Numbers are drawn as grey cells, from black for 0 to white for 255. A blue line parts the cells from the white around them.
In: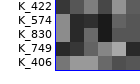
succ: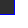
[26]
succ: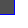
[86]
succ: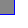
[168]
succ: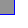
[93]

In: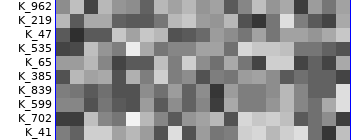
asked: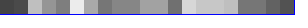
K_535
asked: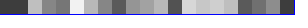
K_702
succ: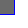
[156]
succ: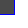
[191]
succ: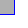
[126]

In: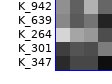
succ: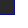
[71]
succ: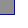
[96]
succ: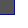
[77]
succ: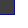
[84]

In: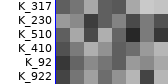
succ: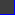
[95]
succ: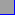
[109]
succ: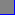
[74]
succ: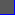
[168]

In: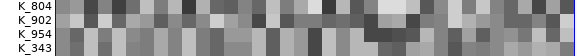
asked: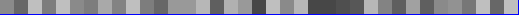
K_954
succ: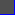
[87]
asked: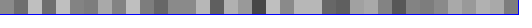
K_343
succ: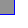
[119]
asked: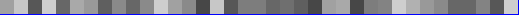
K_902
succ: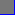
[191]
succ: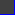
[111]

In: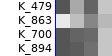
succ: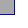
[100]
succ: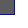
[112]
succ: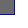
[198]
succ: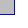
[134]

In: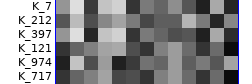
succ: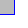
[78]
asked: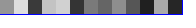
K_7

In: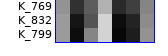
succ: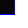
[29]
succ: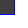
[133]
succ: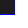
[147]
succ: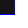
[84]
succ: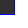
[92]
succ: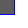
[177]

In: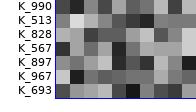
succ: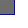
[164]
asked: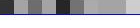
K_567
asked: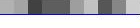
K_828
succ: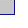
[30]
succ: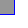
[164]

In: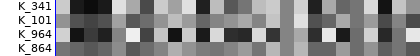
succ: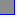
[88]
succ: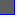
[117]
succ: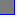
[117]
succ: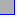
[147]
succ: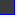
[32]

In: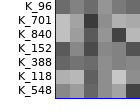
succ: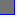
[108]
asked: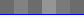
K_96
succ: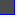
[136]
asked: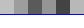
K_840
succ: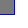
[108]
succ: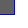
[142]

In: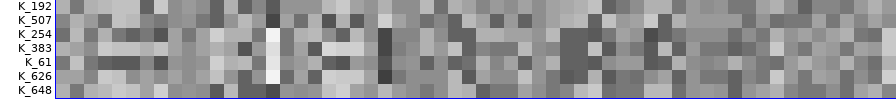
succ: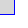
[207]
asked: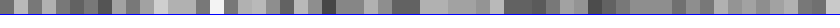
K_254
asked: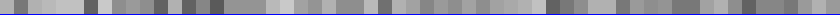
K_192
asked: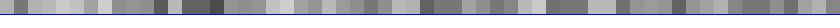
K_648
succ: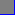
[142]
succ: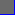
[162]
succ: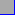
[177]

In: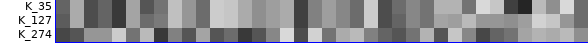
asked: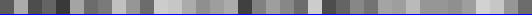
K_127
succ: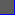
[171]
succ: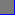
[192]

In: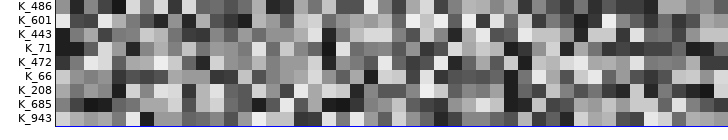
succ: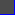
[68]
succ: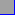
[31]
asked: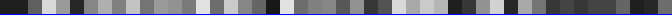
K_71
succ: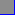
[95]
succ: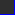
[88]
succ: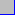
[217]
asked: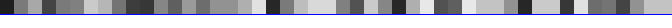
K_443

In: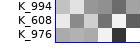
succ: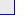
[138]
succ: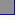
[108]
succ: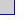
[114]
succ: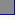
[207]
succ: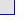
[151]
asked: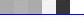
K_976
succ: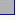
[171]

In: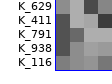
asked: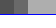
K_791
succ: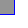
[119]
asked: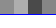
K_629
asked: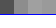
K_938
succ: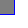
[141]
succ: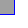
[154]
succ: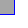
[60]

